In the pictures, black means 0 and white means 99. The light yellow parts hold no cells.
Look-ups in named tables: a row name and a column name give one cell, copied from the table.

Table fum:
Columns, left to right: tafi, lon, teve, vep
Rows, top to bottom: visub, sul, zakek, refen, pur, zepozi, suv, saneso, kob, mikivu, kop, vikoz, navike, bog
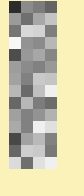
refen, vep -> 71
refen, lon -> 57
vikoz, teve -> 72
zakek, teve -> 82
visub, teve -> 48
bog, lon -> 43
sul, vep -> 76
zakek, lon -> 84
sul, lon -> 43
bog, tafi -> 85
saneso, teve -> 74
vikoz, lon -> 63
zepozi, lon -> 54
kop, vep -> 87

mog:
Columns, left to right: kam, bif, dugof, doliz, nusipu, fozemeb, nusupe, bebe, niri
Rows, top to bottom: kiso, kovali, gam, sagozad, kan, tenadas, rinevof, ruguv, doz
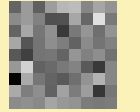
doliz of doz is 64
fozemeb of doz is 57
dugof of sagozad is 45
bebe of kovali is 87
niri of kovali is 47
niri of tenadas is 52
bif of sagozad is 33
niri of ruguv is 46
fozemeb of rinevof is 43
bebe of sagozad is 45
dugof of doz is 53
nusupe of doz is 48
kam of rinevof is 2
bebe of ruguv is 21

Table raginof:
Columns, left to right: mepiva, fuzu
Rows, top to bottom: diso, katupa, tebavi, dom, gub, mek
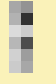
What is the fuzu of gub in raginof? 61
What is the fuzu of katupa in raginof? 19
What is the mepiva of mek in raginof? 79
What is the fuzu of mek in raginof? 65
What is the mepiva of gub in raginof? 81
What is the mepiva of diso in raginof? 65
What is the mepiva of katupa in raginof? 69
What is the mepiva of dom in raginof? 71
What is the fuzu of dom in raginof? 30

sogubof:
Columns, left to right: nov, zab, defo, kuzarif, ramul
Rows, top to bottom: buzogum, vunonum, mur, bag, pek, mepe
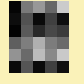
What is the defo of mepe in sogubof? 4
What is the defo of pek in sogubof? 73
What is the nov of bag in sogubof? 37
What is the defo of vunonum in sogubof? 4
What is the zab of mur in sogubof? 35
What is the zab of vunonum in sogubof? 32
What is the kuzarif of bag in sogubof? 48
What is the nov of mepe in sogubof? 4
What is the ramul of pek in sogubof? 78
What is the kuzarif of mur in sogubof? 28
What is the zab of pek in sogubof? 41
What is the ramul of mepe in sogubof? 6
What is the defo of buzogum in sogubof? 59

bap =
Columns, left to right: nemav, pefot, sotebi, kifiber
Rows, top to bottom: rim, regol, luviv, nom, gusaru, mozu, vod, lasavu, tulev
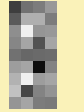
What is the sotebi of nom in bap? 32
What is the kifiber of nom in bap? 64
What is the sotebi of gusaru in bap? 41
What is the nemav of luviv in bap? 55
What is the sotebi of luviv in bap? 58
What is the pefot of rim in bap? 44
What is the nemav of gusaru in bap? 44
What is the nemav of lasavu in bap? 75
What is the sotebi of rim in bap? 48
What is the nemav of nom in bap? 52
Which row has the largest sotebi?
regol

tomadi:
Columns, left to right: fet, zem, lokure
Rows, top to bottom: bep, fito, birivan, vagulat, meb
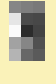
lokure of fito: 28
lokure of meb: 35
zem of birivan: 17
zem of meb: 40
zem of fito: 29
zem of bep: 49
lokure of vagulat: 31
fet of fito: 89

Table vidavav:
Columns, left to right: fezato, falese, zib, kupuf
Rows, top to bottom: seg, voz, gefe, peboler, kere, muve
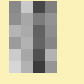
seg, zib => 27
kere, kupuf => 69
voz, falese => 65
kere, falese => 65
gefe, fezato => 70
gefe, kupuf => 55
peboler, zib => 39
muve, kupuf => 58
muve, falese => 69
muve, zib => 23
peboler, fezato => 60
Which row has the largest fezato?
muve

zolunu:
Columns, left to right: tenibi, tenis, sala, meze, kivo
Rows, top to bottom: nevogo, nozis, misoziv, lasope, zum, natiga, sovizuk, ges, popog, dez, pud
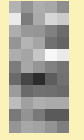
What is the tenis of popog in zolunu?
62
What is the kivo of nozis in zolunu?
79
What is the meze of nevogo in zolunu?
65
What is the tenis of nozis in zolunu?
48
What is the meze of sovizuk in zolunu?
36
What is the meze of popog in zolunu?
66
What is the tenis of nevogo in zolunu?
57
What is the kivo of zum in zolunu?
91
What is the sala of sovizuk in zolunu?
17
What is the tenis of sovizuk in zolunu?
27
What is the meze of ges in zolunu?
43
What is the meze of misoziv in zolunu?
50
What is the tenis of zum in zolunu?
64
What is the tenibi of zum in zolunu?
67
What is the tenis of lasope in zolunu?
70
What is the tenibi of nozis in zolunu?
91
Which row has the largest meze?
zum

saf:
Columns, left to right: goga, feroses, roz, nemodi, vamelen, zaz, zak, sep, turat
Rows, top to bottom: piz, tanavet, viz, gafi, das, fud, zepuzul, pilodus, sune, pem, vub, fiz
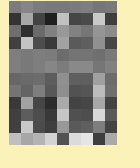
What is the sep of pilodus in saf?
73
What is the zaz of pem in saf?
31
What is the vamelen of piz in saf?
47
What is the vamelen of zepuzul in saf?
56
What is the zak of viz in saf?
46
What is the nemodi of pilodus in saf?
34
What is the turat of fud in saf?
50
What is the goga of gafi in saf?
25
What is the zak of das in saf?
45
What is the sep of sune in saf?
65
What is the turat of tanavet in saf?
24
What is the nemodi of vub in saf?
24
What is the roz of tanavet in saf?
26
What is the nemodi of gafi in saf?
22
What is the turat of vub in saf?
26
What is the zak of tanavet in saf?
29
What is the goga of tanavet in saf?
20
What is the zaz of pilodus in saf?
32

